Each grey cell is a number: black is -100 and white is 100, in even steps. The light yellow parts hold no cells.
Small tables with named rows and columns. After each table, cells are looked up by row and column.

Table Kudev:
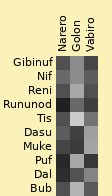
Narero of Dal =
-64
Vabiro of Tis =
-9
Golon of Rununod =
-18
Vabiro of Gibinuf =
-44
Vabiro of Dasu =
25
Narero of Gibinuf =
-37
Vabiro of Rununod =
-51
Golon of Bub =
41
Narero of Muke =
-46
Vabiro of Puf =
-55
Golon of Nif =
9
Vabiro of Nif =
-27
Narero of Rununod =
-75

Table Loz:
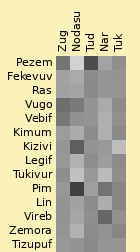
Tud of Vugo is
16
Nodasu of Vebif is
14
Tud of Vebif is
16
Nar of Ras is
18
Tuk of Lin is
5
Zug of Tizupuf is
19
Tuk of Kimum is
8
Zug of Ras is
26
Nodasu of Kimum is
34
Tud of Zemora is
10
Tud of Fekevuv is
9
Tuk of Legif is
9
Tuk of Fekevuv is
16
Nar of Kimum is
38
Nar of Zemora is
15
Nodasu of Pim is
-50
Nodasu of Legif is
39
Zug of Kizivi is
18
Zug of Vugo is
-14
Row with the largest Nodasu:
Pezem

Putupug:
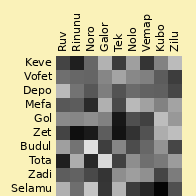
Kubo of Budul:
15
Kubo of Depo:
-25
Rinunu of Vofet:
-19
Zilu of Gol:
19
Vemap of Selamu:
-70
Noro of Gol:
11
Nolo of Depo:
-16
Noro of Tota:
-69
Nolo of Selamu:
-53
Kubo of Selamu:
-97
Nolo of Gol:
-38
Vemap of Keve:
-59
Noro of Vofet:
-21
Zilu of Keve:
47

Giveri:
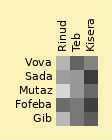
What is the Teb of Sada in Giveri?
19
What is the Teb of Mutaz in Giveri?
18
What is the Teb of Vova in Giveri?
-22
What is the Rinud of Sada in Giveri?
24
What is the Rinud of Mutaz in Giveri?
69
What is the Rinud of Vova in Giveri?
41
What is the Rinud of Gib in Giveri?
44
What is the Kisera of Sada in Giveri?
-54
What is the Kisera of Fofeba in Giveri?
-50
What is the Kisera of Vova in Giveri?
3
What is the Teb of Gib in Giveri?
-6
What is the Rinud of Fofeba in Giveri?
-15
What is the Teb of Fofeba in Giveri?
-4
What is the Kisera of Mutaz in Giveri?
-18
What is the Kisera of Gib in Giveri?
-27
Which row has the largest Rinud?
Mutaz

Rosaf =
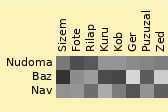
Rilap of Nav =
-14
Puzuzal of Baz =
-28
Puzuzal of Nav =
15
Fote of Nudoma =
-39
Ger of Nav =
-34
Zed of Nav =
-26

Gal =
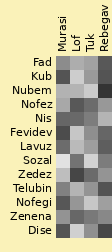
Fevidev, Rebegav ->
-20
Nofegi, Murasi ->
-32
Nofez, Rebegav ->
19
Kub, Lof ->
61
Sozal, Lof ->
-10
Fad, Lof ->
36
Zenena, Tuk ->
-5
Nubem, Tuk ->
59
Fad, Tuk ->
27
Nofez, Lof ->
-31
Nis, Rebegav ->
41
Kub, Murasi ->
-34
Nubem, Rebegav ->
-59
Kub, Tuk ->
21
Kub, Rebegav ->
-34
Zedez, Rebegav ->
16
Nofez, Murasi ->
32
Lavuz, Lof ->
46
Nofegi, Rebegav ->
25

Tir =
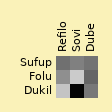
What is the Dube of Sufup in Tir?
-10
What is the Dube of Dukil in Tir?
-6
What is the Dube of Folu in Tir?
-21
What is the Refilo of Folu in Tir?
12
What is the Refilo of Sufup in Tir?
-12
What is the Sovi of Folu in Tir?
59
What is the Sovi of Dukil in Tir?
-96
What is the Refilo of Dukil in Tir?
54
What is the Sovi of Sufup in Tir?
0
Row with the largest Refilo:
Dukil

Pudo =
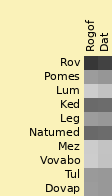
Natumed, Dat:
-15
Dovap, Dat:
19
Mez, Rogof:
60
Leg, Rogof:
22
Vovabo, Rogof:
61
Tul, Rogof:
21
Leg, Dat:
19
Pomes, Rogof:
22
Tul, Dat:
19
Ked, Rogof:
-17
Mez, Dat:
53
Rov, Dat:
-48
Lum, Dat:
52
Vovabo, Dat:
52
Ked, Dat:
-15
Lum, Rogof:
61
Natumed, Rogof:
-18
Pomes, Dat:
18
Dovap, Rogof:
22

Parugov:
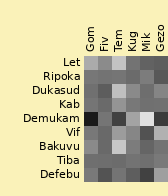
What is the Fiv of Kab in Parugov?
-17
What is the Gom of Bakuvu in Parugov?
8
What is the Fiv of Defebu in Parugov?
-35
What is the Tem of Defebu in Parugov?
-9
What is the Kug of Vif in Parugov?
5
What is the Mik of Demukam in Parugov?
76
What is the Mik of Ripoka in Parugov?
-3
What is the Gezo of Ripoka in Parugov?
-31
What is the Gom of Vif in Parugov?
-6
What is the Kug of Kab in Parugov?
-6
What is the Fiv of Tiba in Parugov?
-14
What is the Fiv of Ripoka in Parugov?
-10
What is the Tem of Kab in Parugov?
16
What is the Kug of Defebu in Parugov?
-26
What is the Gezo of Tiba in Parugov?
-5
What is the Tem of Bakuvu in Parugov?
56
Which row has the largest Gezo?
Vif

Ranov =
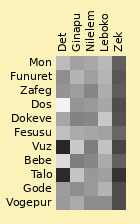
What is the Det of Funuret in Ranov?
12
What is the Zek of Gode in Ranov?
-40
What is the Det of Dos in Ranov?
90
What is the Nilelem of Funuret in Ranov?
25
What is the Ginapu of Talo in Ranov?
54
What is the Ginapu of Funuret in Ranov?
41
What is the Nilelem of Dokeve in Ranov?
6
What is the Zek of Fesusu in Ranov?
-19
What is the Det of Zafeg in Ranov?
16
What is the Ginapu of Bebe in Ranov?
-2
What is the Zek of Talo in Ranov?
-59
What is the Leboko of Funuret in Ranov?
42
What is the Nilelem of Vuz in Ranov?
-1
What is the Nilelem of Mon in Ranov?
32
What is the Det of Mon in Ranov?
47
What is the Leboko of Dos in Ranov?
31
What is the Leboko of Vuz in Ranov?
52
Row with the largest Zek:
Fesusu

